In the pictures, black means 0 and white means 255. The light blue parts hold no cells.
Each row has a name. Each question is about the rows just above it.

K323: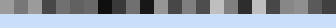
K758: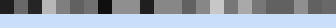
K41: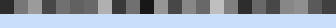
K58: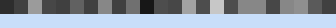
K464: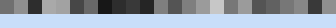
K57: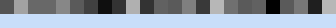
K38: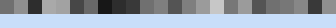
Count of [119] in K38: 2
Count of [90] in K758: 0
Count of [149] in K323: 1
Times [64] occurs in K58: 5
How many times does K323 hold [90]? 1
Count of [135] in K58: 4

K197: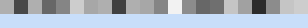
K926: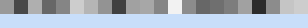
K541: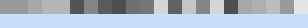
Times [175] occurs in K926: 1
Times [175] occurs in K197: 4

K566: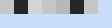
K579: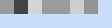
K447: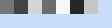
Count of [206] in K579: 1
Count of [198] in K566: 3

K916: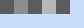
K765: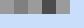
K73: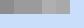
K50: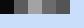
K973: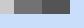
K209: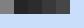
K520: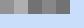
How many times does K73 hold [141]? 1
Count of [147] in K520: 1
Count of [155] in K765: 3
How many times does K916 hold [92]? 3
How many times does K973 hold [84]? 2

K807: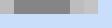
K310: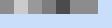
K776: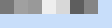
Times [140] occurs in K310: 3
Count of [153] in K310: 1
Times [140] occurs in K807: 0
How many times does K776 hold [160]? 1

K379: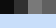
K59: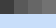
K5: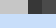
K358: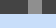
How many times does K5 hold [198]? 2
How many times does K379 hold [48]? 1
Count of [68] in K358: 3
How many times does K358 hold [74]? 0

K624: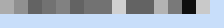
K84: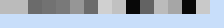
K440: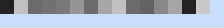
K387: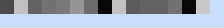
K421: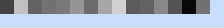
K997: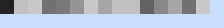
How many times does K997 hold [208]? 0
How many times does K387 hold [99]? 3
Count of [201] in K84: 1
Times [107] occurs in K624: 0
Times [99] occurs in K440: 1
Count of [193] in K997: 3
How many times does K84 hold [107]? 2

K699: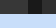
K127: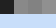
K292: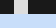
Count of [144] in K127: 1
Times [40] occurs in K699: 0
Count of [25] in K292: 3
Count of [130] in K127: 1
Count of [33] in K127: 1
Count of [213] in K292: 0

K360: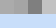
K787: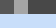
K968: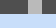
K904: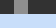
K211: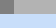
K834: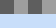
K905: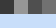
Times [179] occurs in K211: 3
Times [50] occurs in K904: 3
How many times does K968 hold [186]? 1
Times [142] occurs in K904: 1
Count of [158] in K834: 2
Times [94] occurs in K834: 2
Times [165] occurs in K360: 1

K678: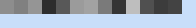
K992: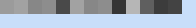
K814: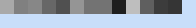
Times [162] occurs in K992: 2
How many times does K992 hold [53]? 1

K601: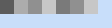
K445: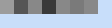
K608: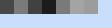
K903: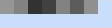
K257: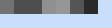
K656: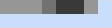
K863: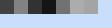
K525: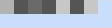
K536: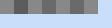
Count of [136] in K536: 4
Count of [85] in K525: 3
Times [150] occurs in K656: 4
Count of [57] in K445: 1
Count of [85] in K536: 0
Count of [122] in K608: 2

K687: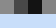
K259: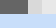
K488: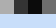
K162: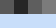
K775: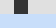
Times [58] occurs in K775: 0
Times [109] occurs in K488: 1
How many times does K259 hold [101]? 2
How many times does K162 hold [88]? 1
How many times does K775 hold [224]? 3
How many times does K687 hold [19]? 1

